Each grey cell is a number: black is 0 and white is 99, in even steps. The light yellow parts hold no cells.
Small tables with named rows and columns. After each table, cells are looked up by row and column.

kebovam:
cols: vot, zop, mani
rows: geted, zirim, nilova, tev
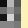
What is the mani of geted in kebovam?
33
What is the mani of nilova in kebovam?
35
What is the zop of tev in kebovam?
52
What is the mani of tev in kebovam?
47
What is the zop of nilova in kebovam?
82
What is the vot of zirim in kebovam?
41

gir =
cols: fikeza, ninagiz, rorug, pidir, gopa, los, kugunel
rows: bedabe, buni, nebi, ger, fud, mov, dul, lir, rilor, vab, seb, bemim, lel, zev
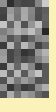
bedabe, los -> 52
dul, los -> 26
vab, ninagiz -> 66
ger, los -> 75
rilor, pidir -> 29
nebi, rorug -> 45
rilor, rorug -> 37
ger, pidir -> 32
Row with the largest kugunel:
bedabe

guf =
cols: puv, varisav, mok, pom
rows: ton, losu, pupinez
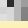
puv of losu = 82
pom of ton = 61
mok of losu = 71
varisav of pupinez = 84
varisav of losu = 84
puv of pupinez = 86
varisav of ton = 17
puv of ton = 86
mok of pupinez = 71
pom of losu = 51
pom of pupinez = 50
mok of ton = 71

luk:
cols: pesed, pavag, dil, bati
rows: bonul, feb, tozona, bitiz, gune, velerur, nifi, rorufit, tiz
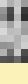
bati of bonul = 60
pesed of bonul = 81
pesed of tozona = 52
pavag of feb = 29
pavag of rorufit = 42
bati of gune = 61
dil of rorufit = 78
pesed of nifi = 57
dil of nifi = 70
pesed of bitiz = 77
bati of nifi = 80
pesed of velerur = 76
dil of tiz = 41
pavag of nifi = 59
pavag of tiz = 31
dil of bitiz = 80
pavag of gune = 73
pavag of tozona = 26
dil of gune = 74
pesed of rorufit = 69

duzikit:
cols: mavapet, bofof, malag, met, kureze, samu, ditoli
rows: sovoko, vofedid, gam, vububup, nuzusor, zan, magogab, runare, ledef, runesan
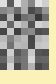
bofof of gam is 71
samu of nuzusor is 30
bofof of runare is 80
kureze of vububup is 32
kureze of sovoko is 52
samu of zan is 71
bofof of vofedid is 58
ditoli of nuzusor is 33
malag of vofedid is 42
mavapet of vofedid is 52
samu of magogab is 76
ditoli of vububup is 77
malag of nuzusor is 25
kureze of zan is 27
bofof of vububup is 40
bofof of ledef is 71
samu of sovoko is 88
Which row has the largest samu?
sovoko

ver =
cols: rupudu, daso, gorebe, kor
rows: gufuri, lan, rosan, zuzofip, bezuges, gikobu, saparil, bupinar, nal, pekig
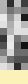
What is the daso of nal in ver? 42
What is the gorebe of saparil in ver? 38
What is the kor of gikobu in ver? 59
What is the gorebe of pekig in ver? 17
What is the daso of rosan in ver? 59
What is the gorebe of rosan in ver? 82
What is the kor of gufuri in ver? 24
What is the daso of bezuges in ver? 71
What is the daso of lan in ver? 45
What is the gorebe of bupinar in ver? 42

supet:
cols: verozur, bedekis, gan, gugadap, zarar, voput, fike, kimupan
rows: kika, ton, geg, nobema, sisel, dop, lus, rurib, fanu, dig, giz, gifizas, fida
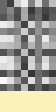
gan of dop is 66
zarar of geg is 31
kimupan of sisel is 52
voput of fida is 40
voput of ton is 40
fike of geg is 22
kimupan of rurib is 31
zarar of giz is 21
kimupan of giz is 22
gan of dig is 68
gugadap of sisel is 80
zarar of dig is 83
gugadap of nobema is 26
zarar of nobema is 83
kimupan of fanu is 58
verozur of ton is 40
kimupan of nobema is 64
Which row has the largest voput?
kika

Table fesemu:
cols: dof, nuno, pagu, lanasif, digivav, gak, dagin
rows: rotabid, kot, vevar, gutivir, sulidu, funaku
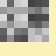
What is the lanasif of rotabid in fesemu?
83
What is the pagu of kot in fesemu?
65
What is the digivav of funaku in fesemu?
74
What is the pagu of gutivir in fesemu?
73
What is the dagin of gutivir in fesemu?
50
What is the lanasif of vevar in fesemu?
84
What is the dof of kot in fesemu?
59
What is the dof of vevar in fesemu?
85
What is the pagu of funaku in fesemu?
33
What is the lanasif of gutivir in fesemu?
74
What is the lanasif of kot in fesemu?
65
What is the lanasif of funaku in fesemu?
30
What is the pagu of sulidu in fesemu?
47
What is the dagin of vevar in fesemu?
29
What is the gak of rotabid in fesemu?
29
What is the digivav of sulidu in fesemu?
74

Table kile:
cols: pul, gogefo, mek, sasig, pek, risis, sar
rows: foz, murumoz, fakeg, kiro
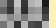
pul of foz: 52
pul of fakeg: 67
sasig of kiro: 70
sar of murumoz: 20
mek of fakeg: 62
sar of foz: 10
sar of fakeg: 28
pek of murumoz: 56
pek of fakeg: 66
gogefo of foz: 26
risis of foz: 74
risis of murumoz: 60
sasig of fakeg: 47
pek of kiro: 29
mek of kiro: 20
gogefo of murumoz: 21
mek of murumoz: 66
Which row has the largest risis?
foz

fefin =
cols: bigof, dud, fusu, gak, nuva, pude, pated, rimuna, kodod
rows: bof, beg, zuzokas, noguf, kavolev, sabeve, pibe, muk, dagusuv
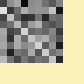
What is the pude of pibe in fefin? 81
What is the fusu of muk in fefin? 46
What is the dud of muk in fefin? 13
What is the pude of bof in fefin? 56
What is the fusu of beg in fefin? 42
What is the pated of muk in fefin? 79
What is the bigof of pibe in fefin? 65
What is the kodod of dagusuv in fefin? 15
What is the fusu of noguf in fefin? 71
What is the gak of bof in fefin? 5
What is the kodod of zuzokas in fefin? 40
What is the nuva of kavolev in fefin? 40
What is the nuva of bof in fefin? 54
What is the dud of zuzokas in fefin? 75
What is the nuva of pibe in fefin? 59
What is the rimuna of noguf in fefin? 32
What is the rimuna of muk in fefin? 44
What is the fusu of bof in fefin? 64
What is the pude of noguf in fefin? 69
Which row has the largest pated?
muk

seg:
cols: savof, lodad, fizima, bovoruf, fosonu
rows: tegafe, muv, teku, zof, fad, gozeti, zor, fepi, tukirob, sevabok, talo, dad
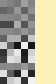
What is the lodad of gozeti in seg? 68
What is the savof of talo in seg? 87
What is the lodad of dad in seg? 78
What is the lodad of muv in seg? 43
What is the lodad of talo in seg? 37
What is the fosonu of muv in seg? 55
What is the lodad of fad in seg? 53
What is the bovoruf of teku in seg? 60
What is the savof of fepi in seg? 19
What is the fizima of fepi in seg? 90
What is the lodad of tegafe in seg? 50
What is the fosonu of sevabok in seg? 47
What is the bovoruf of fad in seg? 58
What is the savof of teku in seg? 53
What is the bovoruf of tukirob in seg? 14
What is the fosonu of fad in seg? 50
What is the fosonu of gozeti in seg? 77
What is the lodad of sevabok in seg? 54
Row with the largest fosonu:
dad

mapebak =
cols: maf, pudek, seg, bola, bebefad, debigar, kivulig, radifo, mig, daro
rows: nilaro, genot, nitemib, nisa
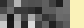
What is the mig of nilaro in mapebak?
12
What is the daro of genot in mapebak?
43
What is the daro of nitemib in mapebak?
40
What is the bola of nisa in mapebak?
15
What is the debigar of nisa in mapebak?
25
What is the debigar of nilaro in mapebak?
32
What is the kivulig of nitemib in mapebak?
20
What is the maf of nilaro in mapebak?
18
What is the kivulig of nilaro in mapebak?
37
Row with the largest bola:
nilaro

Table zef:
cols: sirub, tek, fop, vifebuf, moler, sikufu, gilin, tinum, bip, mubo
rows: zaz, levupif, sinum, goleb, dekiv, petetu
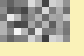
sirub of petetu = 54
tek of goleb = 41
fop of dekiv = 95
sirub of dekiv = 69
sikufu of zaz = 69
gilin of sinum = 41
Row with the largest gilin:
levupif

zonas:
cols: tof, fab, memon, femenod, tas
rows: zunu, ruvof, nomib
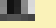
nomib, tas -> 26
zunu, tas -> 84
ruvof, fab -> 7
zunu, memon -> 13
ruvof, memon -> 14
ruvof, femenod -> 52
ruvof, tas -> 85
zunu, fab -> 7
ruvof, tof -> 53
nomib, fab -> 32
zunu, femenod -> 53
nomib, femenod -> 29
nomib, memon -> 32
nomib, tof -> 29
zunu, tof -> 51
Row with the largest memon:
nomib

